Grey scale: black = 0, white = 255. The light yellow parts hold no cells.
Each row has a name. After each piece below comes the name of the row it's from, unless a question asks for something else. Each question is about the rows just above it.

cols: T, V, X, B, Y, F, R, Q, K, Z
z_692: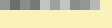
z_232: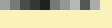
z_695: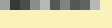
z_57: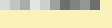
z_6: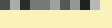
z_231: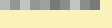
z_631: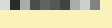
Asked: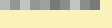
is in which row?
z_231
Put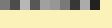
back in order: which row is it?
z_232
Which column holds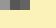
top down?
K
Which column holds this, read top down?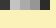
V
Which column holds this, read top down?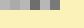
Z
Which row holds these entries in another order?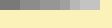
z_231

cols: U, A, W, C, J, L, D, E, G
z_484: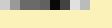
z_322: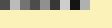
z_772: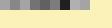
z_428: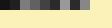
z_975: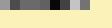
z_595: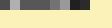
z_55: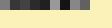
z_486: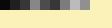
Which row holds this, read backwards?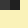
z_486
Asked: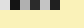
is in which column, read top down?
E
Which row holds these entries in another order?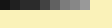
z_428
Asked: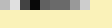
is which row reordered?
z_484
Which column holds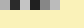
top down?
E
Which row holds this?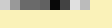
z_484
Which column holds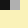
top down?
E

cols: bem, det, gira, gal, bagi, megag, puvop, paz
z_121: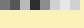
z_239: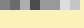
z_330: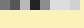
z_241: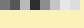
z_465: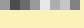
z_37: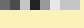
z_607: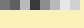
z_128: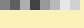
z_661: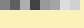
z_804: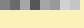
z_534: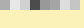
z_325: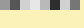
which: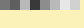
z_607
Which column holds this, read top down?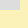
puvop
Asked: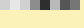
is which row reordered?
z_121
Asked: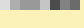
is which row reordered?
z_239
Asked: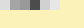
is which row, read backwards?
z_534
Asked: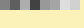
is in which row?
z_661

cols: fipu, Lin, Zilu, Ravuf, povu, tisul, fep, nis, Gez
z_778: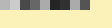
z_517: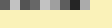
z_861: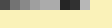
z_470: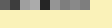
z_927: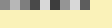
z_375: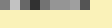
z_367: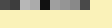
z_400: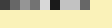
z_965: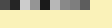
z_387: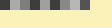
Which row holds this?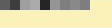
z_470
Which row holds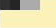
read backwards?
z_861
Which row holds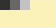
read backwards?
z_375
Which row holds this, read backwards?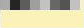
z_517

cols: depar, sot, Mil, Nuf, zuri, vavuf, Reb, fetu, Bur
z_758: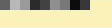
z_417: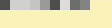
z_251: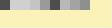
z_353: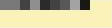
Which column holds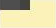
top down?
vavuf
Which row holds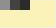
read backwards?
z_758
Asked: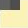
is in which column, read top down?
depar

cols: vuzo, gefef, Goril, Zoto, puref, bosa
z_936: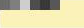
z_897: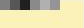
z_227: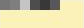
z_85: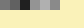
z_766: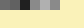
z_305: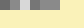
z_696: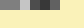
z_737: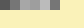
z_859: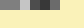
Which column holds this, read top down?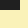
Goril
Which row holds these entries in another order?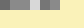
z_305
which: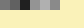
z_85
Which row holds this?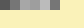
z_737
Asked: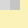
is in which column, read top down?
Goril
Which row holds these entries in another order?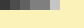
z_696

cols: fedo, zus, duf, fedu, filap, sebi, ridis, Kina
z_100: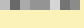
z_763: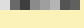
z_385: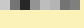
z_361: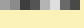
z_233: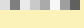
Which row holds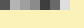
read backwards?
z_763
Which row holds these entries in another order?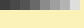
z_361
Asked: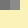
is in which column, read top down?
zus
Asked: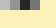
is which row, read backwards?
z_385
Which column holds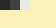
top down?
duf
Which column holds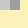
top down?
fedo

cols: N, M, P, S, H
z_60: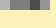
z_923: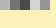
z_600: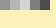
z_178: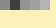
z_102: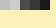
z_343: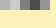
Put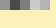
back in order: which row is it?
z_343
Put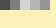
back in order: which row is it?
z_600

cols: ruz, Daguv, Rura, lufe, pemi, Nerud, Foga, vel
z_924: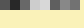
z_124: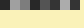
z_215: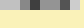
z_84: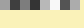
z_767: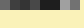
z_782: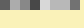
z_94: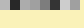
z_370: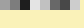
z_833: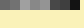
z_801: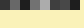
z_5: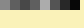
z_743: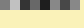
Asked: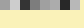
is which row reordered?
z_94
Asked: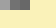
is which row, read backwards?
z_833
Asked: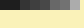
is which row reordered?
z_801

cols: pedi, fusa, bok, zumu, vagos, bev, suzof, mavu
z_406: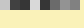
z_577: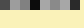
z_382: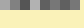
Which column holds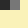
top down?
mavu
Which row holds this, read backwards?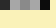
z_577
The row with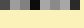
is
z_577

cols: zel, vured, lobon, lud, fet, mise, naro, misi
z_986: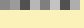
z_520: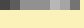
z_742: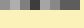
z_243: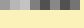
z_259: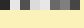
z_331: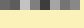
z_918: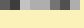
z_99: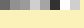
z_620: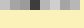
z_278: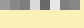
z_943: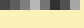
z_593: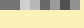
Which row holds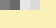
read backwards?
z_259
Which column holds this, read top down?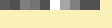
naro
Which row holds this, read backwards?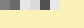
z_259
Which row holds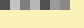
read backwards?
z_986

